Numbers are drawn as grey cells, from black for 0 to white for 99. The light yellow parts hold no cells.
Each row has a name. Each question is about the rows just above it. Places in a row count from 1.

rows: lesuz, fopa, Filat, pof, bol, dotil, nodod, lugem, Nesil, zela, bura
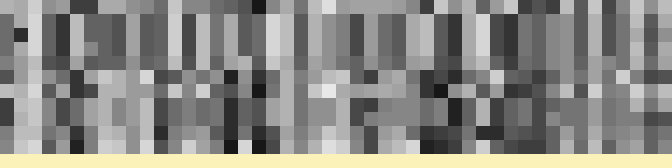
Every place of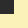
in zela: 12 17 19 35 36
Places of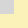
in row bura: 3 11 18 30
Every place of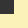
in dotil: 6 19 31
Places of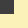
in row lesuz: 6 7 31 38 40
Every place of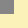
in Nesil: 4 9 28 29 30 40
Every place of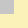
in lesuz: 13 32 37 43 46

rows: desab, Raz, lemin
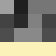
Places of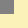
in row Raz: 3
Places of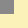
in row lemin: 2 3
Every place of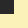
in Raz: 2
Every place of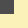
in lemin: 1 4
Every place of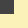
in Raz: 1 4
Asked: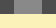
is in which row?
lemin

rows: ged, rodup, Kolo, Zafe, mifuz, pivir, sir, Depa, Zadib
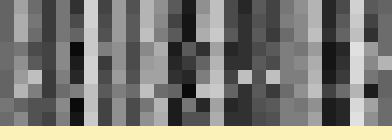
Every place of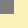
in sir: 3 6 9
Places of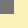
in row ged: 5 21
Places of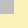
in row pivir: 3 16 18 20

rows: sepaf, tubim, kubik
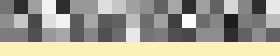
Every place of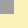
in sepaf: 3 10 15
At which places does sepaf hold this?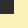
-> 2 5 14 19
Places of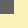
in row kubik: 18 20

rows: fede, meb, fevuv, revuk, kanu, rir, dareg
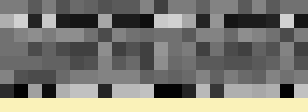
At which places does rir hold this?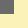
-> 5 12 14 18
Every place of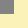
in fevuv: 2 9 15 16 19

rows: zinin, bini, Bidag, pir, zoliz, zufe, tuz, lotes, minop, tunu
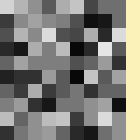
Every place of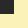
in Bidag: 8
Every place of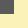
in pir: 9
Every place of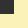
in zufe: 2 3
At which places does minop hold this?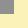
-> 3 7 9

